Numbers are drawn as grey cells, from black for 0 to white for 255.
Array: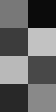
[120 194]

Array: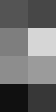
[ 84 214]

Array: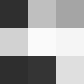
[ 47 250 223]

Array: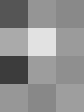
[ 85 226 143]

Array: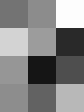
[115 156  78]

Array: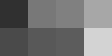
[48 88]
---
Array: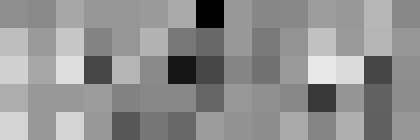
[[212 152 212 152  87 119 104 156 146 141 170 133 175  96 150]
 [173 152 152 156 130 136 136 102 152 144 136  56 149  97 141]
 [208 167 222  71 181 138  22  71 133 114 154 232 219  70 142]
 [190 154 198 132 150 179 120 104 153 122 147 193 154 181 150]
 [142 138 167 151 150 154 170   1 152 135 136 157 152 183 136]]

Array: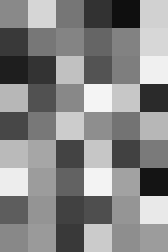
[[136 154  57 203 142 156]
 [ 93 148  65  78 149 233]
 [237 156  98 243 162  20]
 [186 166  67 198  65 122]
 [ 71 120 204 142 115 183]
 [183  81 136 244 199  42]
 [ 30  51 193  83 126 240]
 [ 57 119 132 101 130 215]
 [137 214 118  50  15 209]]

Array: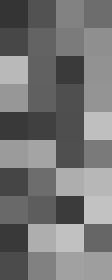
[[ 75 129 161 158]
 [ 57 174 193 102]
 [105  93  59 194]
 [ 69 109 174 183]
 [155 164  79 122]
 [ 57  64  78 191]
 [151  96  79 148]
 [185  97  58 146]
 [ 71  99 123 143]
 [ 52  82 130 109]]

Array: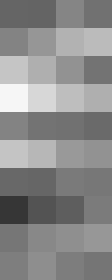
[[126 142 125 117]
 [118 136 143 151]
 [ 54  83  94 123]
 [104 102 122 119]
 [196 183 153 146]
 [131 115 113 106]
 [246 215 190 175]
 [197 175 146 115]
 [131 150 178 187]
 [101 100 133 113]]

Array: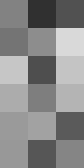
[[152  86 133]
 [154 162  90]
 [172 126 180]
 [198  78 196]
 [116 141 217]
 [130  48  81]]

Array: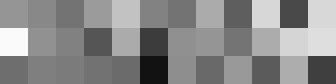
[[110 127 123 114 107  18 142 105 153  91 173  63]
 [250 145 129  85 171  60 144 149 116 172 213 222]
 [149 136 115 155 194 130 115 171  94 215  73 216]]
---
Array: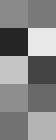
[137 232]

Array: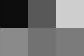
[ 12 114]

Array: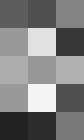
[ 93 225 176]

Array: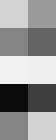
[212 100]

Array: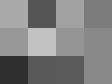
[170 194  90]

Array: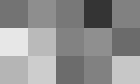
[115 186 108]

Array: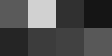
[90 60]

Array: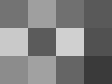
[115  91 101]

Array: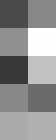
[ 74 254]
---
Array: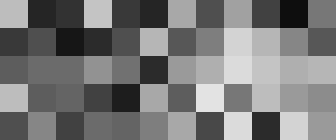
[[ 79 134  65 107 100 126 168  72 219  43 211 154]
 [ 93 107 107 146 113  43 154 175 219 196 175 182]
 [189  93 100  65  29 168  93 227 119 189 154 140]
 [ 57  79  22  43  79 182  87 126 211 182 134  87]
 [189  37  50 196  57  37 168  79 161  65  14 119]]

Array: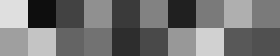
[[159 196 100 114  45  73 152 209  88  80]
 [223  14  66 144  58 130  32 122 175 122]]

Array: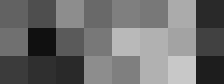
[[ 98  78 141 105 127 120 171  41]
 [ 59  47  41 141 127 177 200  29]
 [112  16  90 120 185 177 163  65]]

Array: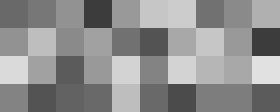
[[146 190 138 161 113  83 168 198 153  60]
 [218 161  91 153 211 131 211 182 168 225]
 [105 119 146  60 153 198 204 113 138 176]
 [131  83  98 105 190 105  75 125 125  91]]

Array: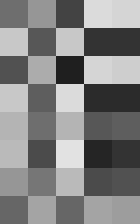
[[ 81 172  31 213 206]
 [102 164 102 164 157]
 [110 150  67 219 213]
 [150 118 186  75  81]
 [180 110 180  87  94]
 [200  94 219  43  43]
 [200  87 200  51  51]
 [186  75 226  37  51]]

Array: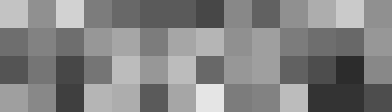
[[195 144 210 124 104  90  90  71 136  97 144 173 202 144]
 [159 136  63 181 173  90 166 229 124 130 188  51  51  77]
 [110 130 110 151 166 124 166 181 144 159 124 110 104 151]
 [ 84 117  71 117 188 151 188 104 151 159  97  77  44 136]]
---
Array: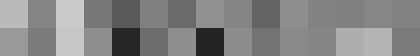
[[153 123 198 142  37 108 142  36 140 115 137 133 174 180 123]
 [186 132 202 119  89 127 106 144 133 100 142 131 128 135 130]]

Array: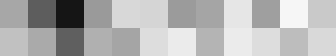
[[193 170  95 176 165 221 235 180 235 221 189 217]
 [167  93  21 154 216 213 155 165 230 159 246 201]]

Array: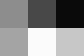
[[164 251 199]
 [141  72  10]]

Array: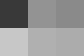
[[199 176 172]
 [ 57 147 138]]

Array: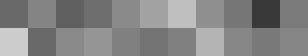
[[204 104 137 149 128 115 128 180 135 121 133]
 [105 132  96 110 138 163 191 143 118  57 122]]

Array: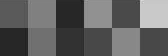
[[ 38 111  49  72 136  72]
 [ 89 128  39 144  74 201]]

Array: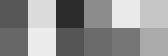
[[103 236  85 107 118 170]
 [ 87 219  44 140 234 198]]
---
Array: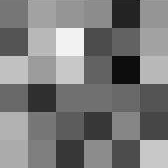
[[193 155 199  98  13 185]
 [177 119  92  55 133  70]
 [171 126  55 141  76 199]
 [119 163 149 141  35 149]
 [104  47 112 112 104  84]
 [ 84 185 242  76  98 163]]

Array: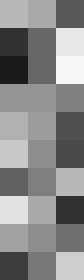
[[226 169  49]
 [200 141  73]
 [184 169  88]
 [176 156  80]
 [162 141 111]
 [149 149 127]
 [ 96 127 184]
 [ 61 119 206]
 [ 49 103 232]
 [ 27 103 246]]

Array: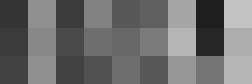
[[ 66 144  66  81 110  88 150 116 181]
 [ 59 136  74 110 103 123 181  38 173]
 [ 52 144  59 129  88  95 166  30 194]]

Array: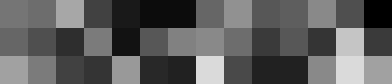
[[161 123  65  52 153  40  33 218  73  33  33 137 218 161]
 [117 109 167  65  25  12  12 102 145  87  94 137  79   0]
 [102  79  46 123  18  87 129 137 109  58  87  52 197  58]]

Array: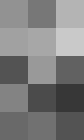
[[161 167 201]
 [146 119 180]
 [131  75  55]
 [105 113  83]
 [ 83 153  97]]

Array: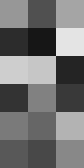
[[206 198  36]
 [151  80 165]
 [122 102 179]
 [ 88  72 136]
 [ 51 129  57]
 [ 44  22 228]]
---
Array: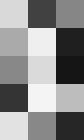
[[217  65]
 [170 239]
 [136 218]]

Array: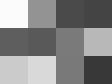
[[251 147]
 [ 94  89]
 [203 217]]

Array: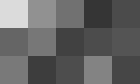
[[219 145]
 [101 119]
 [121  61]]

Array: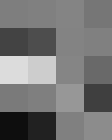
[[126 128]
 [ 67  77]
 [220 205]]

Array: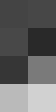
[[ 68  71]
 [ 72  41]
 [ 54 122]]

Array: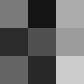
[[122  20]
 [ 43  80]
 [101  41]]
